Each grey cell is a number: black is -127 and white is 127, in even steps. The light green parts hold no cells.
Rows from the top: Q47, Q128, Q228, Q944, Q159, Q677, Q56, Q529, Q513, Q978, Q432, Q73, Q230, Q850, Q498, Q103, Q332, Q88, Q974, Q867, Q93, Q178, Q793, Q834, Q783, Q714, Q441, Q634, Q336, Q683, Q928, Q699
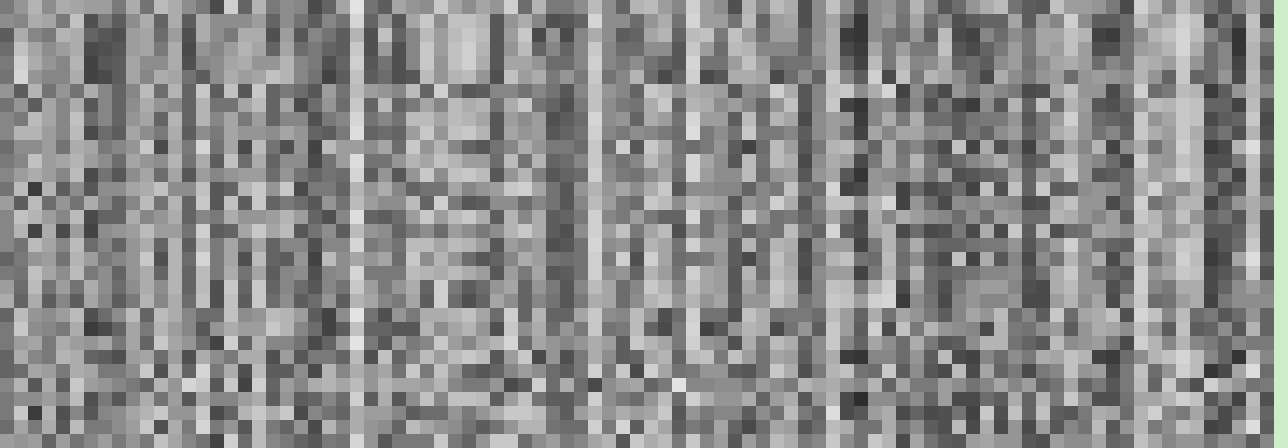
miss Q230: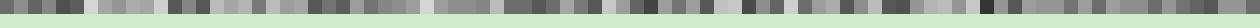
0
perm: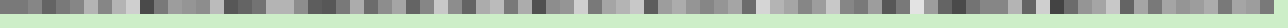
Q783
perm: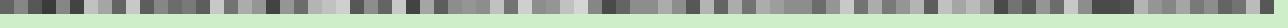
Q850

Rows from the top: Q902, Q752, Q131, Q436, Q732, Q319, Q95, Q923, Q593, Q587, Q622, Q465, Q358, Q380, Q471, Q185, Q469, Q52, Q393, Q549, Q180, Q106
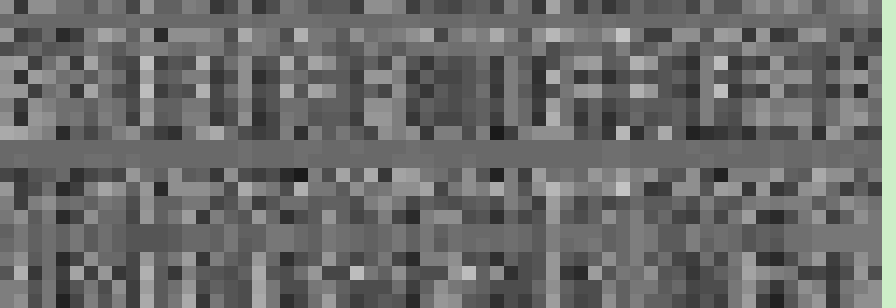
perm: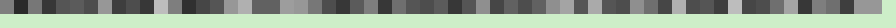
Q95
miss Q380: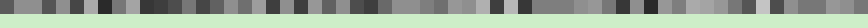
7

